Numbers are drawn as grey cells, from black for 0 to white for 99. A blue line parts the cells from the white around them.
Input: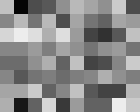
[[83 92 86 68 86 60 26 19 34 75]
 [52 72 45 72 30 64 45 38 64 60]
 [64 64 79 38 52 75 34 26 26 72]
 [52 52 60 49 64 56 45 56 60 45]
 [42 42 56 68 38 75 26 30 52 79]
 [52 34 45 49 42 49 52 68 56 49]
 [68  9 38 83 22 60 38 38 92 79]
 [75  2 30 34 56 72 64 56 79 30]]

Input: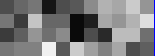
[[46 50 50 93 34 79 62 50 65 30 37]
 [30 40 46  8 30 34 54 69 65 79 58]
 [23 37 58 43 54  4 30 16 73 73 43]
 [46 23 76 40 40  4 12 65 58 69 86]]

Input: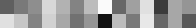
[[87 77 51 81 65 44 58  7 73 47 90 40 65 34]
 [37 47 55 84 69 51 73 97 40 62 87 23 65 58]]

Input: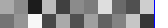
[[45 58 96 28 66 31 62 38 51 77 21]
 [66 54 11 73 25 54 48 86 41 31 80]]

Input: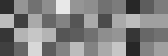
[[21 70 77 70 33 36 44 55 58 21 40 44]
 [18 58 44 55 90 58 55 44 48 15 36 48]
 [25 40 84 36 51 73 51 66 77 15 51 62]
 [73 25 66 40 51 33 66 29 66 73 62 62]]

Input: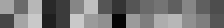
[[27 64 78 12 23 78 60 56  2 60 49 67 71 56 49 33]
 [64 41 71 16 23 52 74 33 20 33 41 45 37 52 37 30]]
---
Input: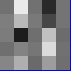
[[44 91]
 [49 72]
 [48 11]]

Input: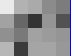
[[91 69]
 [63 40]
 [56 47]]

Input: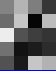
[[51 70]
 [42 77]
 [92 32]]

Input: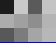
[[11 78]
 [67 62]
 [34 48]]

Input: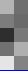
[[70 43]
 [48 41]
 [18 47]]

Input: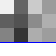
[[93 39]
 [37 32]
 [51 20]]
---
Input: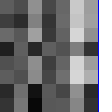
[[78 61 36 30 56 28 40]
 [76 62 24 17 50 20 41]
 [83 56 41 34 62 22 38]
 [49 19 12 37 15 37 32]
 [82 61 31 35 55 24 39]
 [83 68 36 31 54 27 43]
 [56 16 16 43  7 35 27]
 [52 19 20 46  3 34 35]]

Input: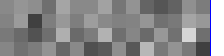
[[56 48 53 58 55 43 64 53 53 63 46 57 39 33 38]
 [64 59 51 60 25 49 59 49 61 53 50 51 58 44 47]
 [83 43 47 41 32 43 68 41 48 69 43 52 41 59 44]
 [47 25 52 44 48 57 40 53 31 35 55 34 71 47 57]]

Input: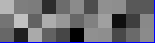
[[34 34 71 49 48 17 42 54 30 56 55]
 [24 53 45 75 38 67 59 40 50 62  6]
 [41 54 40 12 66 38 27  0 56 55 28]]

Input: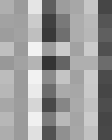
[[77 27 68 60 89 37 61 65]
 [72 33 63 62 79 25 47 67]
 [71 37 61 63 74 22 43 67]
 [79 31 74 60 94 61 79 63]
 [68 42 59 63 70 20 39 68]
 [79 29 73 60 94 54 76 63]
 [78 27 71 60 91 42 66 65]
 [75 30 65 61 83 28 52 66]
 [79 27 71 60 93 48 72 64]
 [75 28 67 60 87 32 56 65]]

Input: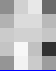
[[90 41 55 81]
 [85 72 69 85]
 [81 77 79 81]
 [75 19 76 96]
 [79 61 58 94]]

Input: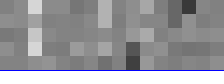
[[52 50 50 54 83 54 54 46 49 69 51 55 65 49 40 22]
 [49 51 55 54 62 50 51 50 53 69 49 56 52 52 40 56]
 [54 55 47 49 77 53 51 51 52 54 51 59 66 50 53 56]
 [46 49 55 50 83 49 48 60 55 64 52 33 54 56 47 45]
 [51 55 51 51 55 57 51 48 52 44 50 25 59 51 49 52]]

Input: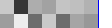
[[74 69 78 21 67 63 76]
 [64 59 61 92 42 78 42]]

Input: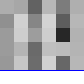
[[48 68 67 65 38 71]
 [36 71 56 81 52 82]
 [15 69 60 80 61 80]
 [73 70 60 70 41 74]
 [40 71 59 77 42 81]]
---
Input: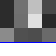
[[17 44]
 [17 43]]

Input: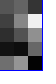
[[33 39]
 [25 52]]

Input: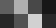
[[37 68]
 [15 32]]

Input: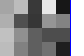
[[64 73]
 [68 31]]

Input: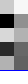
[[79 96]
 [ 0 56]]

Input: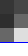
[[21 27]
 [18 40]]

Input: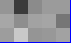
[[58 23]
 [65 55]]
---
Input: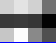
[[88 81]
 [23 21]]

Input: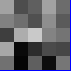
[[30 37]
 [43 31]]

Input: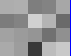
[[68 49]
 [51 81]]

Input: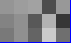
[[61 63]
 [56 34]]

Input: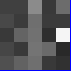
[[25 54]
 [23 43]]

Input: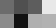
[[31 36]
 [ 7 68]]
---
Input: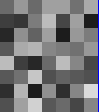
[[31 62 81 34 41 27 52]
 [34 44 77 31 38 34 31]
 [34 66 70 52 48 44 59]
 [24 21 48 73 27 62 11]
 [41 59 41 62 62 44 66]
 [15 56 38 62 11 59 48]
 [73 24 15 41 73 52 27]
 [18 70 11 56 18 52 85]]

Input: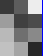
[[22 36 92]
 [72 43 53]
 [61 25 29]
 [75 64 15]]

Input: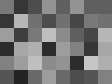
[[50 61 74 54 57 17 77 68]
 [17 65 68 17 61 50 21 65]
 [61 24 47 74 54 37 27 71]
 [21 71 44 30 44 27 47 44]
 [33 14 41 61 41 30 33 50]
 [47 21 30 57 37 57 37 37]]

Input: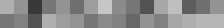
[[46 50 32 68 61 57 46 54 50 40 57 50 65 68 71 71]
 [68 57 22 46 57 43 61 77 54 46 32 65 74 36 43 57]]

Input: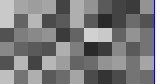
[[78 39 71 29 35 68 35 16 26 42 32]
 [74 45 68 35 42 64 29 20 29 45 42]
 [78 64 61 64 26 68 57 35 26 23 57]
 [32 49 53 57 23 39 81 78 39 57 45]
 [53 39 35 32 68 49 16 23 53 35 45]
 [32 71 26 71 61 39 42 57 61 45 64]]

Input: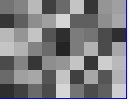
[[72 58 76 33 18 48 45 29 18]
 [45 51 72 25 41 76 21 58 62]
 [41 62 65 33 76 25 65 33 69]
 [21 37 55 62 83 37 37 55 65]
 [76 69 51 41 14 48 69 29 65]
 [18 25 41 29 83 45 29 37 80]
 [29 51 21 55 58 76 21 80 72]]
